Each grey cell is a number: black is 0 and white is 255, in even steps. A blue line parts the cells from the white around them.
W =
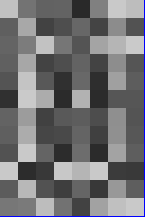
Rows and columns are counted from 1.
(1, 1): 193
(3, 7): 181
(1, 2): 115
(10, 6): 201
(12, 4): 114
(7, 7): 143
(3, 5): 84
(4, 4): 78
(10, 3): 56
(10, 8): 57
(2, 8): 82
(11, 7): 152
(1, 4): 99
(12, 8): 201
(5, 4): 48
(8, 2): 172
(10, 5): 181
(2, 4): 78
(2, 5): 103
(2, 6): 68
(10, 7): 59
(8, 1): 95
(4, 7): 141
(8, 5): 100
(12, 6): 162
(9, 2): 201
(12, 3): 189
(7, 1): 99
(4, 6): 67
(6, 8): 86

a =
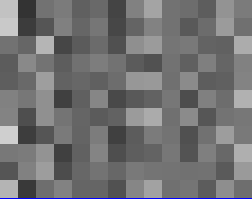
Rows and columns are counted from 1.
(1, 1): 194
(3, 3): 181
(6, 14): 177
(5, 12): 93
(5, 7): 109
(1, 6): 105
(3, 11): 121
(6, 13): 109
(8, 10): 115
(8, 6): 124
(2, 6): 118
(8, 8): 92
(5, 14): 131
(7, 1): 131
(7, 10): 112
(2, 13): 155
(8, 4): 122
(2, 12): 108
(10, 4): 76
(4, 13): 101
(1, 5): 96
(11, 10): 112
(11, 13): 142
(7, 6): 91
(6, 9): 98
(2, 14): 112
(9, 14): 175
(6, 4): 64
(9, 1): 120
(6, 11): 77
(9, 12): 127
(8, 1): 207

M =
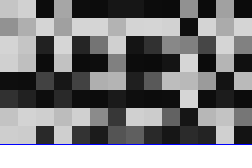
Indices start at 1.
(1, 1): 197
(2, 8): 212
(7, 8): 208
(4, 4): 194
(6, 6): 12
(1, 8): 22
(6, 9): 12
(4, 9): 11
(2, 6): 213
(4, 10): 20
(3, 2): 197
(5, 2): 13
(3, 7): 208
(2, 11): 13
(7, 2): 211
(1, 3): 12
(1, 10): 11
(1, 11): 145
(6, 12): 13
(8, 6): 27
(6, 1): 49
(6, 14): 12
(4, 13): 181
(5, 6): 175
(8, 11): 43
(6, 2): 33
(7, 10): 98
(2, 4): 160
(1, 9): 12
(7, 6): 139
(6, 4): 41
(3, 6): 116

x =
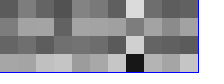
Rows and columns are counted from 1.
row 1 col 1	91
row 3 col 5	115
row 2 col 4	98
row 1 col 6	121
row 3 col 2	111
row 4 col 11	197
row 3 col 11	91
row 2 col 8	125
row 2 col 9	163
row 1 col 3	100
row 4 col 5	156
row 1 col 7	95
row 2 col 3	164

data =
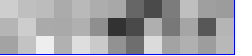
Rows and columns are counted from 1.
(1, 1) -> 206
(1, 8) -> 102
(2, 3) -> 170
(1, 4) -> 171
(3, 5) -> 222
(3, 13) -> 184
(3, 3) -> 238
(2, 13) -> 181
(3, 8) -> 110

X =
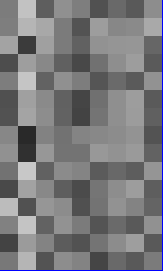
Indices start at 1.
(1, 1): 124
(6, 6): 112
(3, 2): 59
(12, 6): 115
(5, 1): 125
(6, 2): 160
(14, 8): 158
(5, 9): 146
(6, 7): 143
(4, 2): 158
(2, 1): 126
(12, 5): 80
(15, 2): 181
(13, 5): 123
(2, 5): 83
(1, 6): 81
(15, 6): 69
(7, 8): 156
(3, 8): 150
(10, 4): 139
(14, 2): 155
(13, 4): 146
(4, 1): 77
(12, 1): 188
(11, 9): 94
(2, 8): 138
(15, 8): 89
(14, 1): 67
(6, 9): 90
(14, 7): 140
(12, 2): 81
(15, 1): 120
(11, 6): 117
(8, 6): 136
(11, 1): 73
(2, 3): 168
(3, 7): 149

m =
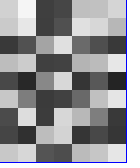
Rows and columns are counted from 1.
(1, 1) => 209
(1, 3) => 63
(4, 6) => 187
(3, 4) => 224
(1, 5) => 191
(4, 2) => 204
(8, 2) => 48
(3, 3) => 164
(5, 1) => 72
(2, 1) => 202
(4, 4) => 66
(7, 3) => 60
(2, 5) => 224
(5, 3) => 136
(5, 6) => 88
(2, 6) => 215
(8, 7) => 54
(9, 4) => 77
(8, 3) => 189
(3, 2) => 81
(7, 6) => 126
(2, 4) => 80

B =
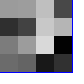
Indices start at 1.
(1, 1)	155
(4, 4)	49
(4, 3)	24
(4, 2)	100
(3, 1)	124

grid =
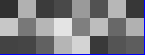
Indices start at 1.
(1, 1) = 48
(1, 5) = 154
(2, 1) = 199
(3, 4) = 181
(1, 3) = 59
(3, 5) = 212
